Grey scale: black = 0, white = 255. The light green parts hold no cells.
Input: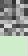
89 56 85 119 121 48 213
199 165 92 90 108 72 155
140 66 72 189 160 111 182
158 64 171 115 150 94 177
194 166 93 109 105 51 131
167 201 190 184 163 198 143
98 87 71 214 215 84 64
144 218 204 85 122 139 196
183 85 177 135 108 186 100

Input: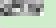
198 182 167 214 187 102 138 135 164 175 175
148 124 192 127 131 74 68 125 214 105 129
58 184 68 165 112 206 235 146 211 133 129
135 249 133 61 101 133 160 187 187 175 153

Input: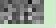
142 94 96 111 62 105 115 102 109 23 151
104 110 84 111 141 85 98 123 85 124 92
105 112 90 49 142 135 94 131 119 188 48
142 139 149 151 148 73 84 141 46 104 158
116 100 137 105 180 80 97 180 75 198 114
160 136 111 189 63 105 73 120 69 87 139

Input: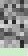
54 145 172 147 128 154 120
104 178 165 71 175 68 187
71 103 101 158 180 106 93
119 99 64 177 137 167 126
159 163 78 108 144 97 175
155 209 189 46 207 39 208
49 178 215 198 186 168 161
118 145 88 169 118 166 166
203 121 111 69 77 109 169
115 108 102 141 136 135 79
38 107 210 159 141 190 172
48 192 191 159 187 165 182

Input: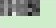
96 85 91 146 88 179 111 143 109 67
60 91 116 152 112 131 111 106 103 32
70 51 94 161 82 148 111 125 111 131
101 99 111 161 64 229 131 114 105 24

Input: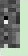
61 112 89 93 62
104 93 73 87 81
61 112 93 145 62
113 63 63 99 93
93 49 93 4 93
88 49 73 239 93
123 116 62 86 93
93 93 93 69 80
103 134 73 125 81
93 134 93 42 81
104 134 73 81 81
55 80 89 197 66
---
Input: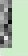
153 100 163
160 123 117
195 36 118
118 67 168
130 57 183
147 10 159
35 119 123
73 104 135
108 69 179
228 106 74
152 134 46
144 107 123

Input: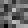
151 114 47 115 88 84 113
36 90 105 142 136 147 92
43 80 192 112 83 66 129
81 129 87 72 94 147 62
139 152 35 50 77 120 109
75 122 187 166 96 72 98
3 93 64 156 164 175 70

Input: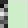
43 43
156 12
64 164
167 231
65 135
98 83
36 157

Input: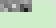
129 147 137 137 154 168 145 134
117 129 209 144 82 117 124 162
183 105 136 141 87 27 116 154

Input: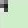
112 160
32 92
69 232

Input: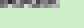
120 46 92 167 105 85 101 179 68 125 132 85 104 191 94
145 212 156 142 122 221 180 116 115 166 139 157 180 173 122

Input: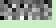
14 89 120 115 82 114 124 94 74 100 19 60 114
138 34 218 126 9 200 77 141 99 109 172 56 116
128 176 41 135 153 126 113 190 161 79 138 162 99
165 143 114 120 176 99 175 127 127 103 177 99 144
126 213 89 133 248 53 215 126 173 96 117 168 1

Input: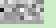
159 231 202 180 202 197 223 188 138 133 224
177 167 173 114 121 154 192 106 202 190 185
200 206 118 157 245 184 140 163 223 112 17
144 153 156 146 153 200 154 122 155 218 197
151 150 158 169 95 210 226 182 165 201 187
169 169 161 172 168 168 162 166 160 165 161
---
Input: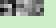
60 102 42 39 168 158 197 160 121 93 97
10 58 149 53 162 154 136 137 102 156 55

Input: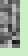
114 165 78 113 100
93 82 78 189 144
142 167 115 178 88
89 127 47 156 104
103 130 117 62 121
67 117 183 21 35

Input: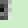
99 105 191
15 111 196
70 88 231

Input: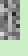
125 88 176 112 123
195 174 140 122 116
118 70 192 118 97
110 127 183 133 59
217 145 122 102 107

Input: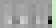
159 154 159 153 153 154 159 155 160 156 157 158 156
159 166 166 154 160 165 162 154 152 162 157 165 152
159 176 182 139 154 196 186 153 137 179 157 171 73
159 169 166 155 164 170 162 154 147 161 154 165 144

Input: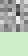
126 166 102 150 233 170 214
123 129 102 177 105 170 200
156 166 156 144 241 155 188
173 115 158 170 114 177 154

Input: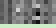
94 121 70 127 113 149 107 98 153 105 119 66 107 132
91 118 72 119 209 135 120 123 90 63 129 128 108 137
85 121 91 126 148 149 120 96 167 191 132 123 107 147

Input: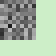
80 107 131 105 133 116 156 97 133
132 151 139 120 70 106 109 135 123
183 167 57 165 100 147 74 167 82
171 180 27 194 105 180 86 174 89
47 131 133 121 98 127 182 92 163
